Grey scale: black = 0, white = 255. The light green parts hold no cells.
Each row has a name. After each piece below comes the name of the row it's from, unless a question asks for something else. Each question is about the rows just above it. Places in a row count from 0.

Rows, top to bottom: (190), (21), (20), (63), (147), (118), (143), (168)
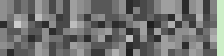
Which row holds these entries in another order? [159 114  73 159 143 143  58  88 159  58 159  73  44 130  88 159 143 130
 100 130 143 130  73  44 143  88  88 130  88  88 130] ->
(147)
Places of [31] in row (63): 21
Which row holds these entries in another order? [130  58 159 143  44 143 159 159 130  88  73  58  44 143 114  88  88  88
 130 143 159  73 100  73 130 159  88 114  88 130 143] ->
(143)
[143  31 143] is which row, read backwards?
(168)

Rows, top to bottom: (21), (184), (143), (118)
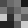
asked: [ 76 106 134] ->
(184)
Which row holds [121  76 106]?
(184)
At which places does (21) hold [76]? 0
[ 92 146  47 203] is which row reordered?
(143)
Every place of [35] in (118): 0 1
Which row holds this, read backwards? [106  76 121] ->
(184)

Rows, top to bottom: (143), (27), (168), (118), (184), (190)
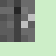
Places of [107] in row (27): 0 1 4
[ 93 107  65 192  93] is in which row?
(118)
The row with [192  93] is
(118)
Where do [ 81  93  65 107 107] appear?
(143)
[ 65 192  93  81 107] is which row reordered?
(168)

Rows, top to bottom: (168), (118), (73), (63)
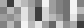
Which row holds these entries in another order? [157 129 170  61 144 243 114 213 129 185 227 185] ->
(118)
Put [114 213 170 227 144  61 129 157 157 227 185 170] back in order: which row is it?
(73)
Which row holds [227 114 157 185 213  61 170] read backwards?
(73)
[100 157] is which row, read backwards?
(63)

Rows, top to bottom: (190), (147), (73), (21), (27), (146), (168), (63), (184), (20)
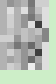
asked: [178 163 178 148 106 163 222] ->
(184)
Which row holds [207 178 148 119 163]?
(73)
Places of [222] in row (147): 1 3 6
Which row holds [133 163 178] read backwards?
(146)
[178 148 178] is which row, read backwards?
(63)

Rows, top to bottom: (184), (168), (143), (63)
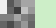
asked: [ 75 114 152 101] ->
(63)
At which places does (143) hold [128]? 0 1 3
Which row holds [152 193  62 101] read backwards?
(168)
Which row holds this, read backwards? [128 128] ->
(143)
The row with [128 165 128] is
(143)

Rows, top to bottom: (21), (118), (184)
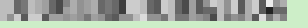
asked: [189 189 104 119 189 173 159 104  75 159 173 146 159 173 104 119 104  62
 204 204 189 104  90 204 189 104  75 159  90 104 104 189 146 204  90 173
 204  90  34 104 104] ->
(118)
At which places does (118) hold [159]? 6 9 12 27
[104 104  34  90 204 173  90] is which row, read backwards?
(118)

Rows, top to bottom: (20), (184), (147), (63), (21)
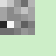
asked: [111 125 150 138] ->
(21)
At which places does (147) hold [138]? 1 2
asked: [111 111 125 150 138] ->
(21)
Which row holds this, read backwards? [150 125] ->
(21)
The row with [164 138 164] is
(184)
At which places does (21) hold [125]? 2

